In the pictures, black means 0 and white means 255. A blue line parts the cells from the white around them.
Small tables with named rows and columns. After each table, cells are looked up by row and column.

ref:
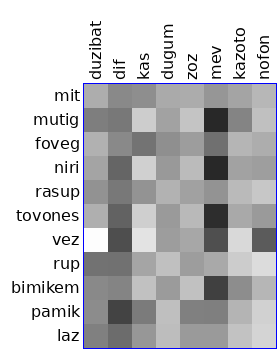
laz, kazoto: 194
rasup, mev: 147
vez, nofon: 91
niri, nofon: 158
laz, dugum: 189
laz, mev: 154
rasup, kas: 147
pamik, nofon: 209
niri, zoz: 187
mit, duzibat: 173
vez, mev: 79
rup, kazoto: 204
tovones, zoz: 185
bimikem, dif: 132

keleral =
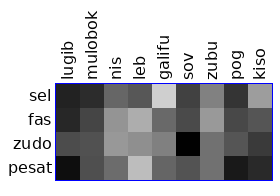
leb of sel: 87
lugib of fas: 39
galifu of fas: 105
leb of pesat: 189
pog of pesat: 25
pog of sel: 52
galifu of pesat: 101
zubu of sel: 129
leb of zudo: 143
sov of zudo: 1
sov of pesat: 83
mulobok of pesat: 79
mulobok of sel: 44
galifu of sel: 207
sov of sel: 65
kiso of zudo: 58
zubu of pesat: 113
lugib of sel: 34
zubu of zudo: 113

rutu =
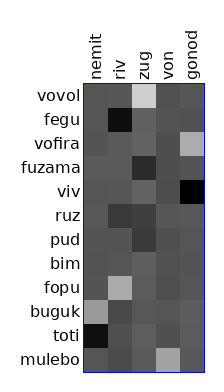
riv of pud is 84
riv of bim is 85
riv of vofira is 90
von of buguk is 85
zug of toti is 93
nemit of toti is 15
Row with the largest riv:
fopu

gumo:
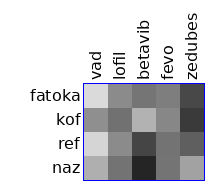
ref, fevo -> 115
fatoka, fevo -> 126
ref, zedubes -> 95
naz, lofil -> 115
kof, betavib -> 178
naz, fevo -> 116
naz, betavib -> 37
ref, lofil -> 139
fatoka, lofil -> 139

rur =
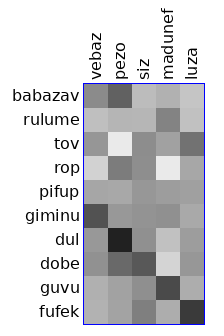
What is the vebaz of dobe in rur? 145
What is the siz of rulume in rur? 182
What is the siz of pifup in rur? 151
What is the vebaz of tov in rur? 150
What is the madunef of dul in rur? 193
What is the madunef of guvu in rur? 74
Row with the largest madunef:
rop

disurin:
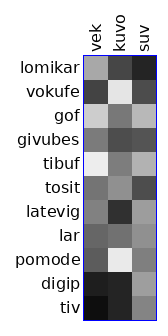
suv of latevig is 157
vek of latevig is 129
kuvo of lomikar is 70
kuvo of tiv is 36
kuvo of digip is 36
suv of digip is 158
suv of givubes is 84
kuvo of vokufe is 229
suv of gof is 184
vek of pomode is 92
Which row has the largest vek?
tibuf

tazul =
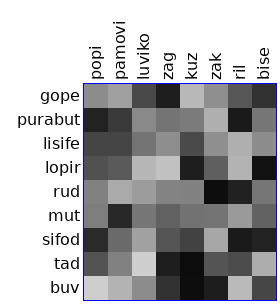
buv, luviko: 140
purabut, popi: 34
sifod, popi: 42
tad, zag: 30
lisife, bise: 141
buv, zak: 29
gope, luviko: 73
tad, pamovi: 129
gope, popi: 140
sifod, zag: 85
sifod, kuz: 66
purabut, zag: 116
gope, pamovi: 160
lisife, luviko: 116
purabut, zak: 175
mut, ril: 154
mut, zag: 98
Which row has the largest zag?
lopir

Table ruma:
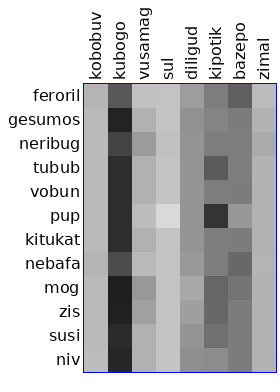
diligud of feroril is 157
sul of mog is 195
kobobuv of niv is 188
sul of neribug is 192
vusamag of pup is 188
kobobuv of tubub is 186
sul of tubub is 195
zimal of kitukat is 178
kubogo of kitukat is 46
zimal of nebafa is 180
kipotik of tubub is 90
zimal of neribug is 170
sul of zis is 195
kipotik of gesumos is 132
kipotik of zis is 104
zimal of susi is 178
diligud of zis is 159
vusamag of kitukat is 177
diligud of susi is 148

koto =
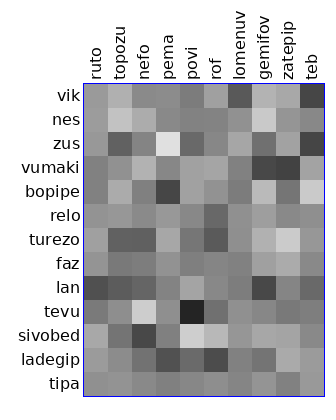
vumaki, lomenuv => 129
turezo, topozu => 97
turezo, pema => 167
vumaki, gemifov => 72
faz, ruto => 148
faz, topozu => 121
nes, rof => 131
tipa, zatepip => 129
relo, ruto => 147
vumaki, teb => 163
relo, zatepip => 137
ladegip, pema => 81
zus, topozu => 97

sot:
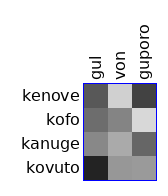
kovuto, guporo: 154
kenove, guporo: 66
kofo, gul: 109
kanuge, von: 170
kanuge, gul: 136
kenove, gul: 88
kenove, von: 208
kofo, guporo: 216
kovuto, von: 151
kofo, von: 132
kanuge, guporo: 102
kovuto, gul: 35

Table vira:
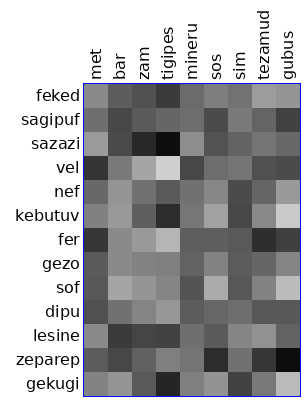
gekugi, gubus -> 186
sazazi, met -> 154
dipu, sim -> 110
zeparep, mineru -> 116
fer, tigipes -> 181
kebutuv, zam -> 95
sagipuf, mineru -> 109
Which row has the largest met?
sazazi

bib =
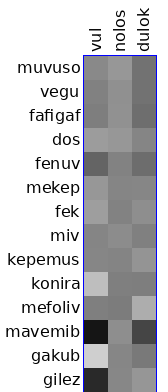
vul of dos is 156
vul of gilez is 41
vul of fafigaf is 126
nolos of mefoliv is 124
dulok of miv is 128
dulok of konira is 126
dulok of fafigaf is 110
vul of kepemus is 134
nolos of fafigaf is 145
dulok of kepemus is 148
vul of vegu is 129
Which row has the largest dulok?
mefoliv

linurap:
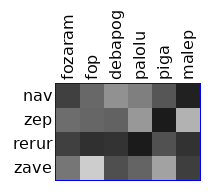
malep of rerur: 50
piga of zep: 27
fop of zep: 102
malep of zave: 62
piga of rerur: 81
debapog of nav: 145
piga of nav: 86
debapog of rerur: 51
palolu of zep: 152
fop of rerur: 48
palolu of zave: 100
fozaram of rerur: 64
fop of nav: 104
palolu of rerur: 27
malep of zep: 178
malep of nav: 33

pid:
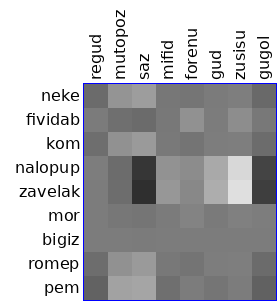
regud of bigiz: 124
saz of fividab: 107
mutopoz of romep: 145
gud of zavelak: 173
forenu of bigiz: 124
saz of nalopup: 54
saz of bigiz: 123
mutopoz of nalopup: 108
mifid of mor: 123
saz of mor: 117
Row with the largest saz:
pem

